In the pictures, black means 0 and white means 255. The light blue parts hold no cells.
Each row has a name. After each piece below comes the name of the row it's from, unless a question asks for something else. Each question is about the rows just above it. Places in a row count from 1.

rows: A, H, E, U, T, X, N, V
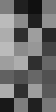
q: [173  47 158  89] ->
N
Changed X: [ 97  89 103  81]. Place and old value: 2, [81]
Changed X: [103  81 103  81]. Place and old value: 1, [97]
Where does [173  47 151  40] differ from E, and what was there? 3, [158]
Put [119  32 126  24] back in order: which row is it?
V
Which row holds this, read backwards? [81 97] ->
X

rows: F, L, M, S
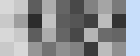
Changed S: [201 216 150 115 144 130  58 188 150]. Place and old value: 9, [144]
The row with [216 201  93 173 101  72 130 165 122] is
F

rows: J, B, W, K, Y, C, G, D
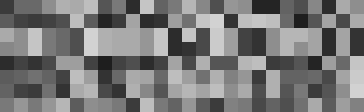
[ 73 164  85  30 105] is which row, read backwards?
B
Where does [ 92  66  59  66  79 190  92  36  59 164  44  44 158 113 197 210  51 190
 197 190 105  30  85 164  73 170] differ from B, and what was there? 12, [51]
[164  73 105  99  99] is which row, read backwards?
C

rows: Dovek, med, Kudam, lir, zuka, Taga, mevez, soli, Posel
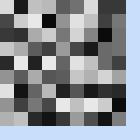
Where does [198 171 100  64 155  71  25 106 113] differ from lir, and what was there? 3, [92]
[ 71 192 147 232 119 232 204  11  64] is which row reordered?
soli
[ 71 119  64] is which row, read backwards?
soli

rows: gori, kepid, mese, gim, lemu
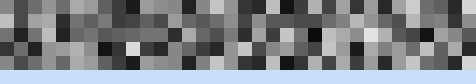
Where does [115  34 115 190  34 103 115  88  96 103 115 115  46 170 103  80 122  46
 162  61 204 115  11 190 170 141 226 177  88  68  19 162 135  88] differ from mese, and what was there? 21, [197]
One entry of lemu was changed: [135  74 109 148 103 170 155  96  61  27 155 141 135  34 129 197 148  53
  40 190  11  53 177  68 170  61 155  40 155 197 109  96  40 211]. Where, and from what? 21, [19]
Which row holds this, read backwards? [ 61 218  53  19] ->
gim
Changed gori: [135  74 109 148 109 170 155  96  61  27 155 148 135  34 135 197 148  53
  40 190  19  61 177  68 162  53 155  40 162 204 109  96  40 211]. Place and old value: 12, [141]
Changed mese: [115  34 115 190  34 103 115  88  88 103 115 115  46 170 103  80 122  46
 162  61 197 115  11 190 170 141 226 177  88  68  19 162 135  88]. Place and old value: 9, [96]
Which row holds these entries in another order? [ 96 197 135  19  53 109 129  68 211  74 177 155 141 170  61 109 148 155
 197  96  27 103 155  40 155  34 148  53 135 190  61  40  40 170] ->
lemu

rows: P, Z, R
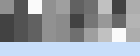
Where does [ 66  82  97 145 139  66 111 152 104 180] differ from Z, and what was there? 7, [118]
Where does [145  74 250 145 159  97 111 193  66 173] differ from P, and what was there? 2, [82]
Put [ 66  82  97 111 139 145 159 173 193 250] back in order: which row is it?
R

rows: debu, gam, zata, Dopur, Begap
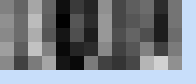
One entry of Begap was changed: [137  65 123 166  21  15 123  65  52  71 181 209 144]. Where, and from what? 6, [9]
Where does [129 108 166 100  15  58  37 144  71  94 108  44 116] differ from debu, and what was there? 2, [100]
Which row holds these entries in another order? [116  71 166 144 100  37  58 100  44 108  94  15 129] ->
debu
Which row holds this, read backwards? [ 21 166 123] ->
Begap

